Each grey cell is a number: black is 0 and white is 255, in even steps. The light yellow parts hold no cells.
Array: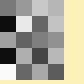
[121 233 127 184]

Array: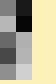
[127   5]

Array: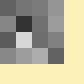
[ 98  51 110  98]

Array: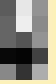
[ 92 238 147]

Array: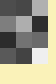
[ 77 174 106]

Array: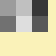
[156 222]

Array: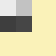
[235  70]

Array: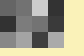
[101 124  62]

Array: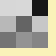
[215 100 133]
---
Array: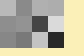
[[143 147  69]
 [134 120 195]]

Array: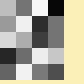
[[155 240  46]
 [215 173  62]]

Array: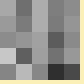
[[153 124 173]
 [141 149 160]]

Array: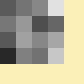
[[119 151  78]
 [ 87 162 136]]

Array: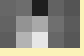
[[ 99 147 169]
 [ 93 179 230]]

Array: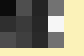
[[47 58 39]
 [77 63 42]]

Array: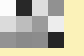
[[219 189 155]
 [147 138 140]]

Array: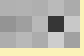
[[148 159 184]
 [173 184 172]]
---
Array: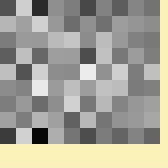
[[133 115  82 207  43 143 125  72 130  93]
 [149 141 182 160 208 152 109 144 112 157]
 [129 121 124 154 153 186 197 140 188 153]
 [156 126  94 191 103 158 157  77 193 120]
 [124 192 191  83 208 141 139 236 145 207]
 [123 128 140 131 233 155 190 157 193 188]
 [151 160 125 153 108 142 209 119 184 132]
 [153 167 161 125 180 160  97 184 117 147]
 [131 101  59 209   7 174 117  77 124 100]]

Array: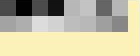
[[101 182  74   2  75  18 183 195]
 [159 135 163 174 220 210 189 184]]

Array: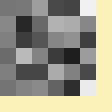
[[ 68 241 118 120 158  73]
 [172 135 136  39 104 178]
 [144  64 128  60  86 134]
 [ 30 155 107 186 131  59]
 [130  73 127  70  70 171]
 [ 46 235 116 131 137  99]]

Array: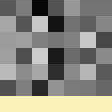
[[116 116  88 124   7  83 151]
 [ 95 134 166  86 199  19 114]
 [200  71 155 160 128 119 129]
 [ 82 138 159  79 203  26 107]
 [182  90 186 140 167  45 138]
 [121 103  80 127  41 147 122]]

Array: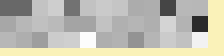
[[184 183 104 104 195 206 114 194 202 197 172 174  69]
 [179  42 167 183 192 186 164 164 194 176 181 175 212]
 [193 242 183 174 158 204 207 252 174 178 147 181 203]]

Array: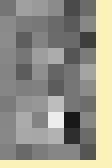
[[ 74 107 117 159 154 139]
 [ 89 135 138 123 120 106]
 [106  62 140  93 131 108]
 [ 85 122 135 118 158 172]
 [115 164 132  92 143 100]
 [119 141 133 127 129  92]
 [119 109 123 147 151 189]
 [ 24 135 135 171 131 237]
 [ 45 108 136 168 167 177]
 [134  85 129 105 124 133]]
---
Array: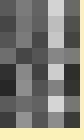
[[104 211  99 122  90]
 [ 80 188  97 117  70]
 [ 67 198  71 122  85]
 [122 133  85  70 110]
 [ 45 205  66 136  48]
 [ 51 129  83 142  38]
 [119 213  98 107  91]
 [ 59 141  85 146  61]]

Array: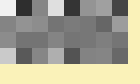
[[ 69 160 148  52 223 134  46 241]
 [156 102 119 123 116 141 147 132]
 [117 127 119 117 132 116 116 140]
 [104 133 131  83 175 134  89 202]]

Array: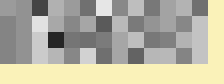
[[112 179 163 120 190 136 230 112 155 177  68 146 155]
 [195 135 163 148 122 185  90 166 135 168 225 146 132]
 [195 179 128 120 190 166 123 112 117  37 203 146 132]
 [195 132 184 183  99 166 111 210 135 182 203 146 132]]

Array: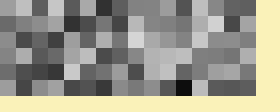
[[ 95  98 135 190  83 156 131 130  94  49 169  90 198  94 191 158]
 [164  72 209 174 117 128 133 184  69 118  76  50 163 141 128 106]
 [127 141 140 199 131 150 169 213 118 175 100 158  64 100  74 140]
 [175 117 125 127 190 184 179 135  96  75 189 164 105  89 173 132]
 [120 166 159 125 100 192 177  77 156 114  99 201  55  68  78 109]
 [ 93  87  90 187  13  86 141 121 138  57  82  72 161 140  70 157]]

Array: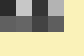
[[179  53 199  43]
 [ 94  67 101  96]]

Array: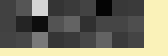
[[ 58  56   4  67  58  52 212  85  65]
 [ 78  69  69  48  99  83  13  36  65]
 [ 68  58  99  71  58  53 121  71  67]]
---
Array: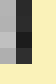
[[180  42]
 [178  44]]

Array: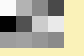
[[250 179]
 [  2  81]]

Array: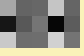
[[167 100]
 [ 22  88]]

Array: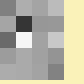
[[128 174]
 [165  53]]

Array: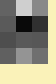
[[ 99 207]
 [ 90   9]]

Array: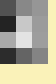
[[ 82 136]
 [ 35 200]]

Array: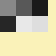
[[136  88]
 [ 38 232]]
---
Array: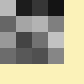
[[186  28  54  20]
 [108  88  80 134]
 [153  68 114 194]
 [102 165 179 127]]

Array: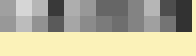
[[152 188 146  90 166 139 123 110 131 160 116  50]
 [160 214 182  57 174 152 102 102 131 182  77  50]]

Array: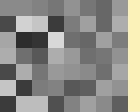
[[166  45  52 216 111 103 160 124]
 [173 111  88 173 153 111 118 146]
 [ 73 173 118 153 146 138 111 166]
 [197  59 124 130  88  95 160 146]
 [138 138 130 118 146 118 103 153]
 [ 59 189 189  80 130 160 138  95]
 [ 73 210 197  59 124 160 103 173]]

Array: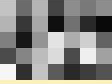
[[127  22 148 227 173 207  99]
 [180  55 167  15 113  41   9]
 [195 107 180  68 141 121 141]
 [ 75 133 188 219  75 239 161]
 [246  47 195  91  41  61  83]]

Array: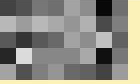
[[ 89  52  89 105 163 141 192  97]
 [ 67  81 119 111 163 141   8 111]
 [163  81 127 149 105  97  67 156]
 [ 38 219 135 135 135 169  16 119]
 [184 156 184 169 149 177  74 127]]

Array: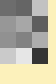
[[201 230  51]
 [151 167  93]
 [145 130 173]
 [108 101 194]]

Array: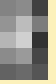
[[181 208  50]
 [131 139  63]
 [139 154  70]
 [ 98 105  84]
 [147 188 124]]
